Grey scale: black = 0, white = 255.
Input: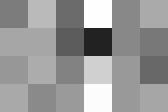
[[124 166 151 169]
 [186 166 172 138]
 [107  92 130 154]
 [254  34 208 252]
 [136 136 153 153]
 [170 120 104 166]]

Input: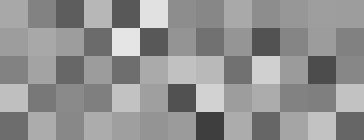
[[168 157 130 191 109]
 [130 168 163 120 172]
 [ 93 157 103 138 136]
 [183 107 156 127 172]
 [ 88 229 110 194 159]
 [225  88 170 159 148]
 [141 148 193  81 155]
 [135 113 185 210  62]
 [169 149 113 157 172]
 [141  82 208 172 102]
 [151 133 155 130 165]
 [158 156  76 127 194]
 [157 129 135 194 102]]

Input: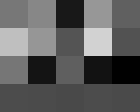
[[119 191 118  76]
 [135 150  20  75]
 [ 24  84  95  73]
 [151 210  18  76]
 [ 96  82   1  74]]

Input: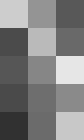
[[205  75  86  74  49]
 [148 186 134 110 107]
 [ 88 105 230 138 200]]

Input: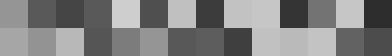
[[149 166]
 [ 89 147]
 [ 69 184]
 [ 89  85]
 [206 124]
 [ 79 149]
 [192  88]
 [ 60  93]
 [194  63]
 [198 193]
 [ 52 186]
 [115 195]
 [198  98]
 [ 45  76]]

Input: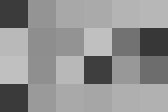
[[ 59 185 192  58]
 [148 142 143 154]
 [168 147 184 169]
 [170 192  62 166]
 [180 114 152 175]
 [183  55 109 177]]
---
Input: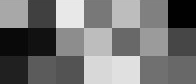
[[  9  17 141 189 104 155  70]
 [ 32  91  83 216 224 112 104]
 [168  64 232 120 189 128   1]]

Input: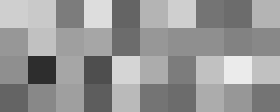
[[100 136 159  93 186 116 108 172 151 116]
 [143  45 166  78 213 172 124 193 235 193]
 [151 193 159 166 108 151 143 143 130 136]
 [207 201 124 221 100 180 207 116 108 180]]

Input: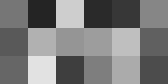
[[ 89 177 149 157 191  96]
 [102 226  62 126 171  76]
 [118  36 206  42  55 134]]

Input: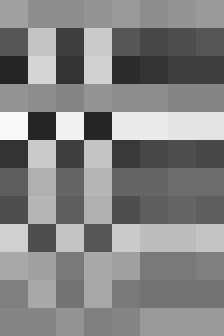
[[ 37 214  51 208  44  51  63  63]
 [ 51 202  63 196  57  71  78  71]
 [ 78 182  94 176  78  94 101  94]
 [ 86 196  63 202  86  71  78  86]
 [ 94 176 101 182 101 101 108 108]
 [127 168 115 168 121 115 115 115]
 [133 133 148 127 133 154 154 154]
 [148 141 133 148 141 141 133 133]
 [160 141 141 148 154 141 148 154]
 [168 160 121 168 160 121 121 127]
 [208  78 196  86 202 188 188 196]
 [249  37 241  37 235 235 227 227]]

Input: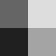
[[ 32 164]
 [101 221]]

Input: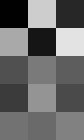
[[  1 205  39]
 [ 59 148  74]
 [ 80 122  93]
 [114 106 129]
 [169  21 227]]

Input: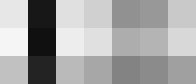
[[193  35 186 167 131 139 160]
 [231  23 224 208 145 152 201]
 [245  16 237 224 173 180 216]]

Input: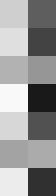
[[163 171]
 [178 150]
 [207  94]
 [215  81]
 [223  67]
 [236  48]
 [249  25]]

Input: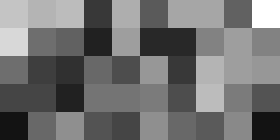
[[ 19 104 143  83  69 143 104  90 137  19]
 [ 69  69  33 116 116 123  77 188 123  83]
 [110  62  48 104  77 151  56 180 158 151]
 [196 180 188  56 174  90 166 166  97 255]
 [216 110  97  33 158  40  40 130 158 130]]
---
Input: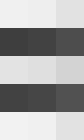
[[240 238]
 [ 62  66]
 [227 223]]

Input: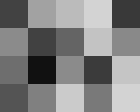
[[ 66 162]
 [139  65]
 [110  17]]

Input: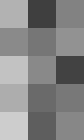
[[178  63]
 [138 118]
 [194 137]]

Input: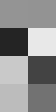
[[148 147]
 [ 36 232]
 [201  67]]

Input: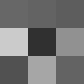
[[103  99]
 [203  48]
 [ 81 166]]

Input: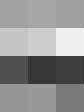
[[162 167]
 [198 205]
 [ 80  54]]

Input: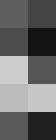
[[ 94  68]
 [ 75  19]
 [204  84]]
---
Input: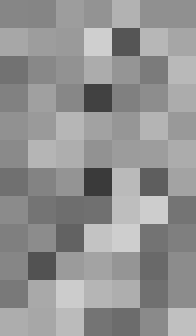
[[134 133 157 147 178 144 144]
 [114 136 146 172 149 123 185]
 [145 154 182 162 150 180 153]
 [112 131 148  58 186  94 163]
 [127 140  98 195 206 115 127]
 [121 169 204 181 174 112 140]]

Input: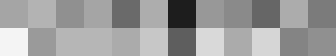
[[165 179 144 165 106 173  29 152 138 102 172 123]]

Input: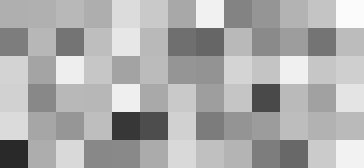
[[175 176 184 174 220 201 168 241 131 149 179 196 251]
 [211 164 238 198 163 187 149 147 212 196 240 198 207]
 [219 166 150 190  55  77 209 124 148 156 189 178 186]]

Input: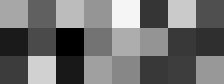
[[167  96 188 149 245  53 202  79]
 [ 60 209  24 160 135  56  61 152]]

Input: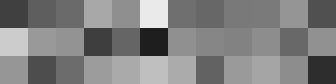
[[ 64  94 106 168 143 234 111 103 121 122 149  80]
 [150  77 108 156 170 191 171  98 154 165 141  45]]

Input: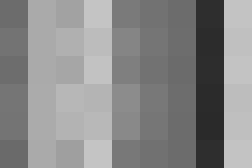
[[108 170 162 196 122 114 108  46 195]
 [109 170 166 194 127 114 107  45 195]
 [116 171 179 184 137 118 108  42 191]]

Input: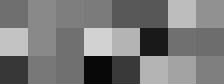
[[111 137 126 123  88  87 189 145]
 [ 55 120 112   8  57 180 163 127]]

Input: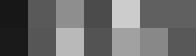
[[ 23  89 142  75 204  96  96]]

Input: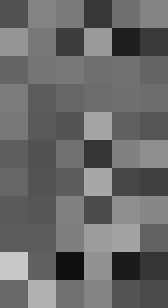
[[ 82 132 122  55 112 132]
 [101 117 120 111 113 101]
 [120  89  84 164  96  85]
 [103  83  92 167  70  64]
 [ 92  92 125 155 163  98]
 [104 177 113 133  84  74]]
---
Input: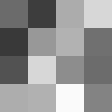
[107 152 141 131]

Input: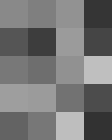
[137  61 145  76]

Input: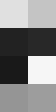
[224  40]

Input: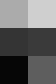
[171  58]

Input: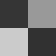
[53 49]

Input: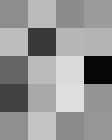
[141  56 217 149]

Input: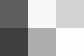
[ 95 173]
